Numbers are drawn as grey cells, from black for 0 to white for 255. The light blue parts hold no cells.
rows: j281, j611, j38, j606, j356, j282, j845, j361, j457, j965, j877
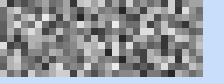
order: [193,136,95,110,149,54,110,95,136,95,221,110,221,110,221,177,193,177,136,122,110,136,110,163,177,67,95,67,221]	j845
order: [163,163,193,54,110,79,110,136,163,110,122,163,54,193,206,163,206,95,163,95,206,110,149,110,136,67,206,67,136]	j281
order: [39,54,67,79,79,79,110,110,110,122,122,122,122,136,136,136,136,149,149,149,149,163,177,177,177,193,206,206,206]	j457
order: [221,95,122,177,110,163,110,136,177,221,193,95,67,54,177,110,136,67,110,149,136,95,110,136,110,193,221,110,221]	j356
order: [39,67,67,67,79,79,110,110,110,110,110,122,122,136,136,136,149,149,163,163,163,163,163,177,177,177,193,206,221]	j361
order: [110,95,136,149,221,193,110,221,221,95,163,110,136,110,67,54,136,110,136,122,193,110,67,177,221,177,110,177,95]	j356

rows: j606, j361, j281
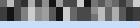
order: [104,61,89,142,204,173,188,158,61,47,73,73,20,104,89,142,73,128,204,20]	j361
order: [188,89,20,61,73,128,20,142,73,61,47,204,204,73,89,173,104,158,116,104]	j281
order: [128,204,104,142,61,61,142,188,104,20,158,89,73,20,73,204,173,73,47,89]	j361

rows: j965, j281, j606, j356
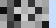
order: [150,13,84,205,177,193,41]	j281
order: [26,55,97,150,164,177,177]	j965
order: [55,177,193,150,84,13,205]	j606
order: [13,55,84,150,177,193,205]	j606
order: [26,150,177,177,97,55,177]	j356
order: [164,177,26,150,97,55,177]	j965

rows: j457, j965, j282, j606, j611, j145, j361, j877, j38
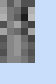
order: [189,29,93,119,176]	j282
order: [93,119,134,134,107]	j38
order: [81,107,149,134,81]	j877
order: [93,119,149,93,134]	j361
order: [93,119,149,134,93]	j361

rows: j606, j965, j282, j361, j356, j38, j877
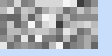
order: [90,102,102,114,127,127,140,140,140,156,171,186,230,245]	j877
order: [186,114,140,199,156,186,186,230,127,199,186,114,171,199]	j965
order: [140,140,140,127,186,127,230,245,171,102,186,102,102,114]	j282
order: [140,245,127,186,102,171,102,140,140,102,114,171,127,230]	j38
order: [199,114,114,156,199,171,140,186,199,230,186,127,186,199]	j356

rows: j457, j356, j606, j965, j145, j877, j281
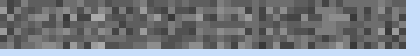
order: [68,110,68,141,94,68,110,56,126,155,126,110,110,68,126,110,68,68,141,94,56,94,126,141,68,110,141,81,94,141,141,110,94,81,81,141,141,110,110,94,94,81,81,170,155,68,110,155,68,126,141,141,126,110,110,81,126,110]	j281
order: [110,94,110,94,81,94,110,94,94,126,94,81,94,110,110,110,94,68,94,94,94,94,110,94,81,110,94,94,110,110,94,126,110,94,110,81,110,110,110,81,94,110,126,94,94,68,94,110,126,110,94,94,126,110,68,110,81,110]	j457
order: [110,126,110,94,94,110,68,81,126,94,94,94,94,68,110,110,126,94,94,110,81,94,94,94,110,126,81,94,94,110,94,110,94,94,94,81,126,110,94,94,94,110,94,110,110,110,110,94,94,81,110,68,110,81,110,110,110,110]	j457

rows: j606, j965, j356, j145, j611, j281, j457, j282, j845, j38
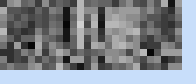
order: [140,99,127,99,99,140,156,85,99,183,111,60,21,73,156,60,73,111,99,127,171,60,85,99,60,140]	j38
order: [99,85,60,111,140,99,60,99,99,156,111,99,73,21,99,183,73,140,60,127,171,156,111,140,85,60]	j281
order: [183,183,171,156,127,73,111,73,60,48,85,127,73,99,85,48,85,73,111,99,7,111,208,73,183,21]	j145
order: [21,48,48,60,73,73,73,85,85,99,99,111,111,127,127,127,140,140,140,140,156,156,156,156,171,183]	j965
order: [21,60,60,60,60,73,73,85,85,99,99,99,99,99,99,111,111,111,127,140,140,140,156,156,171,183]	j281
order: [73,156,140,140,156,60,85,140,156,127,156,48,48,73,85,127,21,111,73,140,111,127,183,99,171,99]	j965

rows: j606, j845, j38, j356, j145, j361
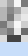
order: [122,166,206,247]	j606
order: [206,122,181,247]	j356

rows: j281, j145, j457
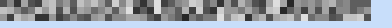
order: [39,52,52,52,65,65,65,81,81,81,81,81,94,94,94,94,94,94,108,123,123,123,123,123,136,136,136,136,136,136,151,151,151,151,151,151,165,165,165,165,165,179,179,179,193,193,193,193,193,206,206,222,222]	j457
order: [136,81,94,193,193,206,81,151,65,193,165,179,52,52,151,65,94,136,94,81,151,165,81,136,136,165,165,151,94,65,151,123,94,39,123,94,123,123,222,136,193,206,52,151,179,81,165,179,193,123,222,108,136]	j457
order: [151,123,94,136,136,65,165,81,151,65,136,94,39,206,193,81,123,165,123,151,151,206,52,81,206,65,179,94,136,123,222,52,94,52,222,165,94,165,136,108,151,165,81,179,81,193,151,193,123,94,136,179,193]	j145
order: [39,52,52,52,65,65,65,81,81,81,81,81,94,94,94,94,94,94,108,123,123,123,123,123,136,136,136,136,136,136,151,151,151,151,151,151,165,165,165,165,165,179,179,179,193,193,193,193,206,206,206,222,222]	j145
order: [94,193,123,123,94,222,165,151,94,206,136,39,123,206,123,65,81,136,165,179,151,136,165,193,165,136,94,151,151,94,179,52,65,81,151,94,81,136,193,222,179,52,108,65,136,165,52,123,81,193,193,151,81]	j457
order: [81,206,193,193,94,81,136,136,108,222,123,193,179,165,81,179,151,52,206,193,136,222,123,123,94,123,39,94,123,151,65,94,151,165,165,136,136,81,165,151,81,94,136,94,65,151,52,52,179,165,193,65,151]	j457

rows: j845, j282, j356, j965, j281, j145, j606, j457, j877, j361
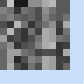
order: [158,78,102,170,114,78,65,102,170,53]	j361
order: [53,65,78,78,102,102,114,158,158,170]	j457
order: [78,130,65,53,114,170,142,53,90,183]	j606

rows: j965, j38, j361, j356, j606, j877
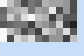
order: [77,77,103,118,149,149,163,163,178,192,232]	j38
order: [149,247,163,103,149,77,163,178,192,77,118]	j965
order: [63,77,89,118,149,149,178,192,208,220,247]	j606
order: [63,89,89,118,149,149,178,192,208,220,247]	j361
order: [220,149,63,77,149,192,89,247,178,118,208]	j606
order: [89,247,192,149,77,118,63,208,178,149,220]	j606
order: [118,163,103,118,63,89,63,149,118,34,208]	j356

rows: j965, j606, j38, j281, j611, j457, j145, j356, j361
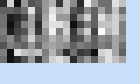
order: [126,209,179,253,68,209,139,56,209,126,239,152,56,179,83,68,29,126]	j611
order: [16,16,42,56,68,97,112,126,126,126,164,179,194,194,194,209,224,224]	j281
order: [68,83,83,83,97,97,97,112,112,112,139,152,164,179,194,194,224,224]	j606
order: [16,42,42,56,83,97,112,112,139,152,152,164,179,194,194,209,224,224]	j361

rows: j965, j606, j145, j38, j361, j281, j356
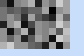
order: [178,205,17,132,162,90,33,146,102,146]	j281
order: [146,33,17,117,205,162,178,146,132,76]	j38
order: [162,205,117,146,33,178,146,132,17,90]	j965
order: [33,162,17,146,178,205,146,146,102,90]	j356
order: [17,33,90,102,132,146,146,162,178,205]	j281

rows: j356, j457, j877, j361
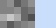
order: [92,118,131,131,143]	j361
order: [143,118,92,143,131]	j356

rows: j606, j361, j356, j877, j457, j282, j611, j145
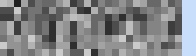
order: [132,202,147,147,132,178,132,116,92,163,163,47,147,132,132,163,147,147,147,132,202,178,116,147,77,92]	j611
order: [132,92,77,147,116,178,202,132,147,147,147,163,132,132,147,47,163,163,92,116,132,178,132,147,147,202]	j611
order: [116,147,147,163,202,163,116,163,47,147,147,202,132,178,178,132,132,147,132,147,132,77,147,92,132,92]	j611
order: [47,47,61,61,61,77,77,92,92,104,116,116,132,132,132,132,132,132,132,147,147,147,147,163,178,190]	j457

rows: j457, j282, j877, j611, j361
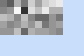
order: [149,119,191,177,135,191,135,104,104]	j877
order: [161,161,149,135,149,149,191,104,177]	j361

